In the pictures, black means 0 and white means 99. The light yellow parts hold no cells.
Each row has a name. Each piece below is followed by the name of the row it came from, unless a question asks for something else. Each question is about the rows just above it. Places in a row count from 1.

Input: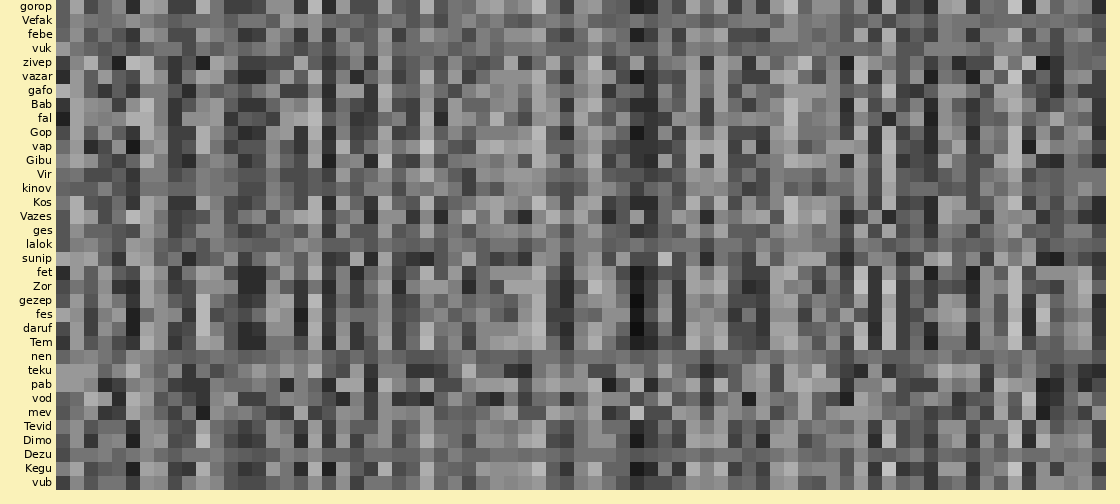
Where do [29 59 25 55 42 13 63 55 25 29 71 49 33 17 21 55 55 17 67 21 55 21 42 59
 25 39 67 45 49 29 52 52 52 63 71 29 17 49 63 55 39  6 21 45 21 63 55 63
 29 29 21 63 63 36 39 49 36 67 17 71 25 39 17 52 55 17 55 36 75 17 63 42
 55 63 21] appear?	daruf
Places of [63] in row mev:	6 18 33 36 39 54 68 70

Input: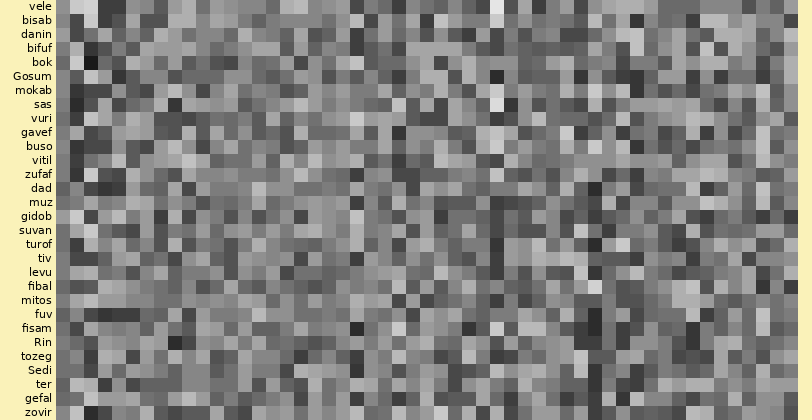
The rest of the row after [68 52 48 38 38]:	[21 48 28 24 44 68 60 68 68 48 56 48 64 60 60]
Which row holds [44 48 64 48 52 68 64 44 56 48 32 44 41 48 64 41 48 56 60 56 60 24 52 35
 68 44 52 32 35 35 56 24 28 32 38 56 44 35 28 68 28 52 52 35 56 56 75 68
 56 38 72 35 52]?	muz
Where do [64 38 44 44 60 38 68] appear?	vitil
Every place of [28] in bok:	13 18 28 41 51
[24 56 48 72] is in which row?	tozeg

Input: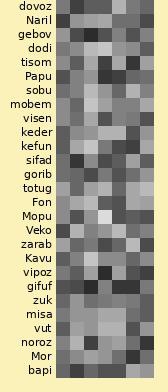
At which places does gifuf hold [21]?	5 6
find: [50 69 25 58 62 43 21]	noroz

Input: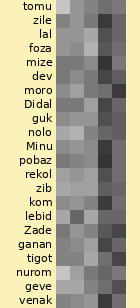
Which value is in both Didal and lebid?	[40]
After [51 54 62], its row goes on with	[27 40]

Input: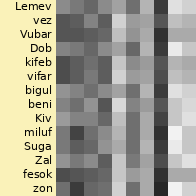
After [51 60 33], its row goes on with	[77 84]
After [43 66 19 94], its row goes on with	[77]

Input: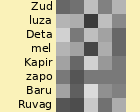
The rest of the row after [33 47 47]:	[47]
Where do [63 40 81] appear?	Kapir
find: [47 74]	Deta
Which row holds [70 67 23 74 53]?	luza
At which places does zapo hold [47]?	1 3 4 5

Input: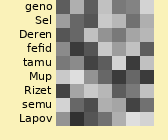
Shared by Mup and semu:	[40]
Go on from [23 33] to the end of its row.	[78 61 75 36]
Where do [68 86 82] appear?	Lapov

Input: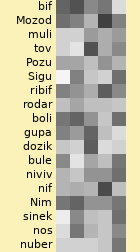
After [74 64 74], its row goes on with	[74 77]
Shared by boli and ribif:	[57]
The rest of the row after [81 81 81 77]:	[46]
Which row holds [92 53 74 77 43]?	sinek
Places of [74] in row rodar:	1 3 4
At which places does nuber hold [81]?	1 2 3
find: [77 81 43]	Sigu

